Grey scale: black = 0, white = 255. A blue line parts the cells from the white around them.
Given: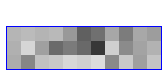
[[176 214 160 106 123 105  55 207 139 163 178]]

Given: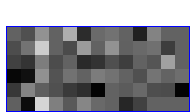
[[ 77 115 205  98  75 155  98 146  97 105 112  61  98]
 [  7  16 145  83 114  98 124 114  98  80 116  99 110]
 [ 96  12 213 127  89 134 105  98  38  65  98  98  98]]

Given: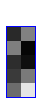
[[127   6]
 [ 58 122]]

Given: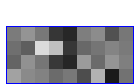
[[111  94 219 191  55 104 117 132 122]
 [162 138 130 107 120  77 178  26 114]]

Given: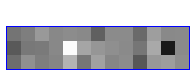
[[ 89 120 122 136 252 165 150 143 138 118 169  25 138]]

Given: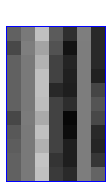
[[ 72 126 163  82  19 125  41]
 [ 97 121 192  66  32 125  33]
 [ 97 121 189  66  45 125  84]
 [ 88 121 192  66  12 125  41]
 [ 97 121 196  52  30 125  54]]
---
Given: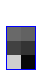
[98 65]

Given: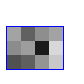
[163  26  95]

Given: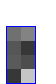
[131  86]

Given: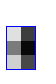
[ 62 123]

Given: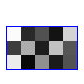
[211 194 144]

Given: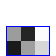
[252 159]

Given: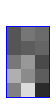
[107  93 120]
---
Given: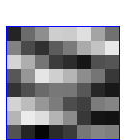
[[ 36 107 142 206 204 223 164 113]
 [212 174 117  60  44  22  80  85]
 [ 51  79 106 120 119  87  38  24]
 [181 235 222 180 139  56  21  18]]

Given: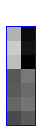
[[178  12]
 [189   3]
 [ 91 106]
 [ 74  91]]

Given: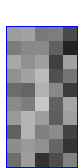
[[157 162 121 125  73]
 [168 144 159  64 162]
 [108 101 177 136  59]
 [154 181 157  94 158]
 [141 153 145 102  52]]

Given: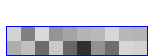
[[212 129 218 149 164 180 185 216 183 179]]

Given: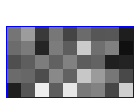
[[117 156  57 119  68 107  86  87  30]
 [ 79  94 125  97 129  92  99  31  35]
 [ 31  85 238  94 231 121 130  70 207]]

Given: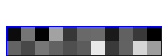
[[ 12 117   2 162  55 105 107  26  97  57   0]]

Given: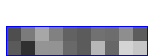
[[ 78 123 167 129  98  91 113 109 142  92]]

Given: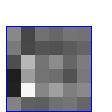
[[136  70 113 103 116 114]
 [ 78 183 116 140 102 124]
 [ 33 246 134 160 127 137]]
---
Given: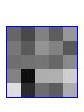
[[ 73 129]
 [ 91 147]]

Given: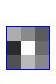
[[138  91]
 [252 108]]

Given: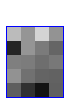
[[149 212]
 [149 123]]

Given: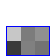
[[124 144]
 [128 115]]

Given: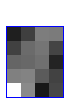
[[ 63 125]
 [107 117]]

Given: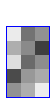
[[115 146]
 [138  63]]
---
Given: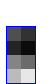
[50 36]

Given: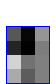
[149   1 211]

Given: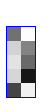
[253 211]

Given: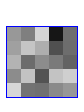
[110  80 140 195 215]

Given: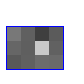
[ 91 201  96]

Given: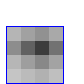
[169  60 158 197]
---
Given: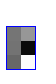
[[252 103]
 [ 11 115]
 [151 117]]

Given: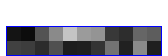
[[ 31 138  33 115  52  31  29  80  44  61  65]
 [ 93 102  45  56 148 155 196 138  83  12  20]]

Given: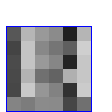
[[112  70 138 139 124 132]
 [203  49 130 150 201  71]
 [198 176  99 112 179  73]
 [198  36 134 153 196  75]
 [207  95 117 136 196  68]
 [181  32 139 153 182  87]]

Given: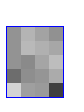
[[ 63 154 159 212]
 [171 149 142 109]
 [189 165 138 147]
 [167 176 185 147]
 [145 163 180 147]]

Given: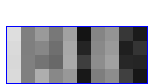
[[ 22  64 141 126  24 152 136 174 128 218]
 [ 37  39 161 141  62 170 104 116 128 216]
 [ 52  31 154 137  36 168 111 135 127 218]
 [ 27  55 148 133  20 161 120 154 128 222]]

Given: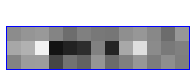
[[126 142 124 151 127 107 149  98 114  70 157 156 131]
 [128 121 139 223 168  36 129  45  34  19 241 177 167]
 [151 108 136 151 143 118 120 128 109 132 153 149 140]]
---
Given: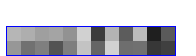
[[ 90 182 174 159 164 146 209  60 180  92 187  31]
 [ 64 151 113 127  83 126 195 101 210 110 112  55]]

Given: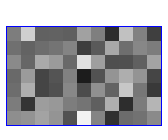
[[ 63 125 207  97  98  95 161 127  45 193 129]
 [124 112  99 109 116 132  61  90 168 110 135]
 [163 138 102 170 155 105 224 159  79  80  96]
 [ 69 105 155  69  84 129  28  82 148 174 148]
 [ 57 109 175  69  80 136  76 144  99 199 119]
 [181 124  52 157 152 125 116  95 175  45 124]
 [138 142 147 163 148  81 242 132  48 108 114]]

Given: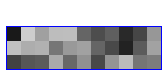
[[151  25 205 160 189 190 101  77  95  41  70]
 [162 192 173 177 118 153 161 101  73  34  91]
 [124  66  86  91 171 104 145  72 148 187 117]]

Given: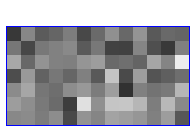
[[101  56 135  91 101 125  72 106 144 104 148  89 105]
 [128 119  71 120 129 137  90 120  66  65 133  79  57]
 [237 168 104 147 129 127 149 157 105 111 100 166 132]
 [110  77 153  98 119 102 128  89 196  74 158  84  95]
 [182 139 166 118 110 141 152 124 158  49 128 115 121]
 [137 157 142 121 107  61 224 144 197 198 182 125 184]
 [ 87 136 139 124 141  73 147 133 163 158 150 128 157]]

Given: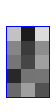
[[219 194  28]
 [141 134  59]
 [160 117  70]
 [117  40 116]
 [ 82 105 159]]

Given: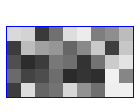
[[188 217 211  58 112 221 236 126 142]
 [199  60 188 160 150 102 137 202  63]
 [227  79  44  60 120 111  51 115 203]
 [134 106  67  77 109  43  52  46 241]
 [240  61 220 101 115 215 146 111 239]]
